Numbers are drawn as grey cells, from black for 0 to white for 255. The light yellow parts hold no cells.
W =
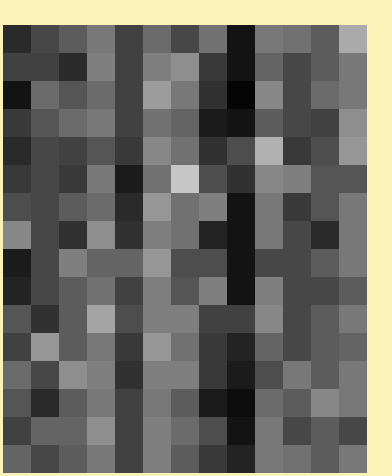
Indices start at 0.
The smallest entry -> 5
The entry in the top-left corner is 42
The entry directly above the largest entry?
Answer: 113
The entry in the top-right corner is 170
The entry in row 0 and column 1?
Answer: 71
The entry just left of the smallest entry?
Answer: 49
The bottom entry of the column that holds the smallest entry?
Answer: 35
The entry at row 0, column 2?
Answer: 92
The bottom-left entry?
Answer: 100
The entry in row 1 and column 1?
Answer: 65
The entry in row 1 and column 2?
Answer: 42
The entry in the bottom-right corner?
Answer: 120
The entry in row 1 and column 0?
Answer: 65
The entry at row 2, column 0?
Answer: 19
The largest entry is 198
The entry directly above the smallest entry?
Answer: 19
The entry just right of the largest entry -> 77
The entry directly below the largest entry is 113

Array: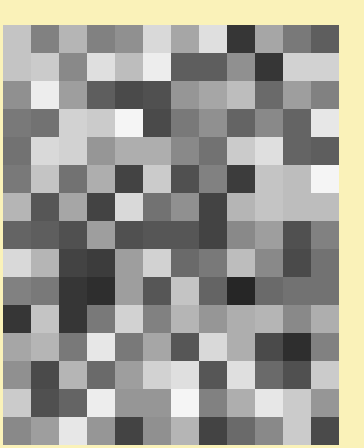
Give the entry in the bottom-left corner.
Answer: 137
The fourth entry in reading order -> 129
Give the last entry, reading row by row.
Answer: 74
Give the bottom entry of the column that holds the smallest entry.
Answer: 106
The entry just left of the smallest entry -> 100
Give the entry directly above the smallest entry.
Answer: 189
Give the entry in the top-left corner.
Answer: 196
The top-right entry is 94
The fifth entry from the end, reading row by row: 67
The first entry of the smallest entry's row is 129
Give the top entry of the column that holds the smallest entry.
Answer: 54
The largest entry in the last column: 245
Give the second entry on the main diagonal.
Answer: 203
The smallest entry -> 38
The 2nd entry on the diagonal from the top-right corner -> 210
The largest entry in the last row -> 231
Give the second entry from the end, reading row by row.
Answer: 203
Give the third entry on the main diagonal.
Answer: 158
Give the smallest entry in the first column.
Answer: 54
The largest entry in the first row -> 223
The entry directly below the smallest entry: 174

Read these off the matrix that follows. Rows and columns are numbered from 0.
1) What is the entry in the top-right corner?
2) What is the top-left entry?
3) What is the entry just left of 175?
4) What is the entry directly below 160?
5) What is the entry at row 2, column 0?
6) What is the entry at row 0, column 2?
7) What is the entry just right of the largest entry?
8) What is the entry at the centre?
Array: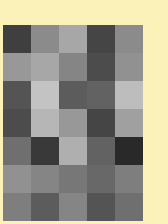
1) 139
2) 63
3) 57
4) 41
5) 84
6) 167
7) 92
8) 152

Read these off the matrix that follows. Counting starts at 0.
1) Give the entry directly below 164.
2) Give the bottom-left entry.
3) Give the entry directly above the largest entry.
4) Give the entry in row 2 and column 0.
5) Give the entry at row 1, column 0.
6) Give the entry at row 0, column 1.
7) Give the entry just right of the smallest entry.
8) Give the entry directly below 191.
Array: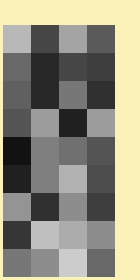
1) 70
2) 119
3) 172
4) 96
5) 104
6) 70
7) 127
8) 141
